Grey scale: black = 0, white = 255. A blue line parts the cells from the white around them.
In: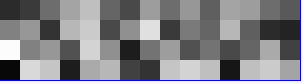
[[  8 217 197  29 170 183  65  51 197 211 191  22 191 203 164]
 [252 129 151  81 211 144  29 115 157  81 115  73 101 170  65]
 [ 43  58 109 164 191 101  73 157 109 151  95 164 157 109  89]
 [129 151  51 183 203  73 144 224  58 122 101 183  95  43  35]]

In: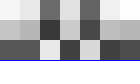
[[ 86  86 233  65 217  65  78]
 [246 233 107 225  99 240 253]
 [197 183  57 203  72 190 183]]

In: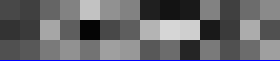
[[ 51  58 166  94   5  72  94 180 214 207  25  58 172  80]
 [ 80  88 122 145 115 159 152  88 108  37 122  80 108 159]
 [ 72  64 101 130 194 145 130  31  19  25 130  64 108 138]]

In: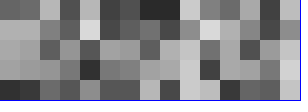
[[101 107 183  80 183  65  80  42  42 203 128 107 169  65 189]
 [162 155 149 120  49 120 128 162 169 203  65 169 162 120 210]
 [177 177 128  94 217  72  94 113  72 141 217 177 134  72 141]
 [ 49  57 107  86 141  86  86 183  72 203 189  57 101  94 196]
 [169 162  94 149  86 162 155  94 177 196 113 169  80 155 196]]

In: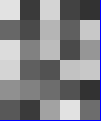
[[226  58 212  66  50]
 [220 129 188  74 150]
 [103  74 181  95 200]
 [ 88  58 162 226 109]
 [144 129 109  82  50]
 [212  95  82 194 200]]

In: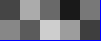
[[135  91 206 157  62]
 [ 69 171 105  25 120]]

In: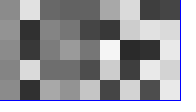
[[139  48 168 147 197  69 211  77 233]
 [147  48 132 118  69  56 205 225 218]
 [139  56 124 154 118 245  42  48 233]
 [132 218 110 110  77 205  62 233 211]
 [139 225 104  98  98 168 218  62  69]]

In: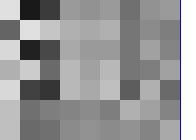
[[100 224 197 176 169 176 118 139 126]
 [191 112 126 132 139 126 176 161 132]
 [191 106 112 139 146 139 146 132 169]
 [176 204 106 184 161 184 118 126 161]
 [216  33  72 169 154 154 118 161 132]
 [224  25  59 154 146 154 112 146 154]
 [216  65  53 184 169 191  93 176 106]]
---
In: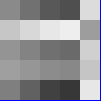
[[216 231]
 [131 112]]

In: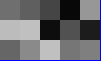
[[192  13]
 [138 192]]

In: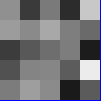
[[138 168]
 [ 88 110]]

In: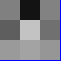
[[195 112]
 [163 150]]

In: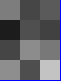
[[ 79  65]
 [140 120]]

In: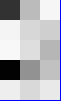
[[215 207]
 [222 182]]

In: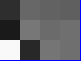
[[119 107]
 [ 40 117]]
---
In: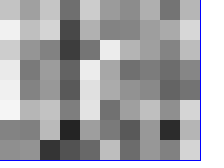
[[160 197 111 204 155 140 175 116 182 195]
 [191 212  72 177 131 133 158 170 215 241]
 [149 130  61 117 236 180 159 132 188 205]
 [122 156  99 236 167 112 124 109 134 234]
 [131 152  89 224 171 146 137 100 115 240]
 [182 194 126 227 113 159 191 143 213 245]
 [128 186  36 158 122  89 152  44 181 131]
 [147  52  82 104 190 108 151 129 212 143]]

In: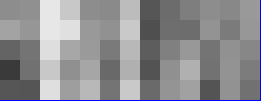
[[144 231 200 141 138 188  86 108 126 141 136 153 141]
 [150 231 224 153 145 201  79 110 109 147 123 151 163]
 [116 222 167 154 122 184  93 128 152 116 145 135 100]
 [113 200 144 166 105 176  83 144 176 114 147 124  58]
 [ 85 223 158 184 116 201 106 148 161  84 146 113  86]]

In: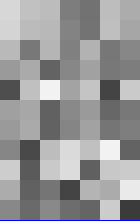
[[193 188 125 114 189 172 215]
 [187 184 131 115 191 166 212]
 [120 181 128 178 119 135 185]
 [170  99 135 161 120 125 154]
 [192 242 163 196  68 202  78]
 [167  97 137 154 103 120 160]
 [170  98 133 162 117 126 154]
 [ 73 189 218 192 242  99 134]
 [ 90 201 220  96 200 203 205]
 [ 97 117  68 180 171 234 172]
 [106 137 109 101 204  59 136]]

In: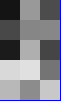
[[153  76  20]
 [134 135  72]
 [175  69  27]
 [224 116 217]
 [140 200 184]]

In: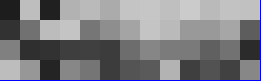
[[190  32 178 186 171 196 198 191 203 186 194 193  29]
 [113 188 196 118 142 164 196 186 153 153 166  93  50]
 [ 47  50  62  64  60 109 134 123 122  96 114  43 128]
 [151  36 135 117  60  84  90 179  63  82  65 135 189]]

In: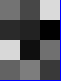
[[ 71 218 115]
 [ 34   1  42]
 [ 15 112 216]
 [125  57  99]]

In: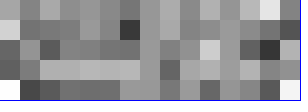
[[132 169 142 150 137 118 151 172 138 177 149 184 229 131 166]
 [115 121 125 153 133  57 152 169 132 141 154 139 116  84 210]
 [148  91 131 128 117 114 153 129 145 205 155  97  54 179 102]
 [124 176 176 183 180 183 154 101 167 177 157 179 133 145  96]
 [ 72  90 113 110 111 153 152 120 154 103 149 134  89 244 254]]

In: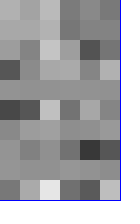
[[163 186 123 137 121 177]
 [168 178 119 131 131 168]
 [132 196 158  83 117 157]
 [139 168 170 133 177  86]
 [145 146 147 146 145 147]
 [ 86 192 115 167 133  72]
 [156 160 142 144 153 137]
 [129 144 114  56  86 148]
 [145 145 150 146 141 149]
 [170 230 112  90 190 120]]

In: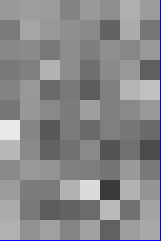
[[158 155 130 153 142 175 155 153]
 [165 152 144 137  99 171 118 122]
 [139 120 141 126 143 135 153 136]
 [128 178 141 111 138 153  95 121]
 [152 106 120  93 128 181 192 131]
 [151 137 124 158 127 137 152 118]
 [134  89 124 106 127 119 106 233]
 [139  99 114 137  84 112  75 184]
 [153 147 127 125 116 154 121 137]
 [124 123 178 219  58 178 148 155]
 [120  93  99 107 186 114 164 171]
 [145 160 133 161  97 158 168 177]]
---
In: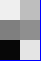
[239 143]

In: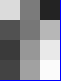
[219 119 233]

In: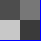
[77 58]

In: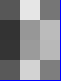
[ 87 151 184]

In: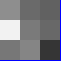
[142 122  53]

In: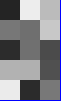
[ 36 111  75]
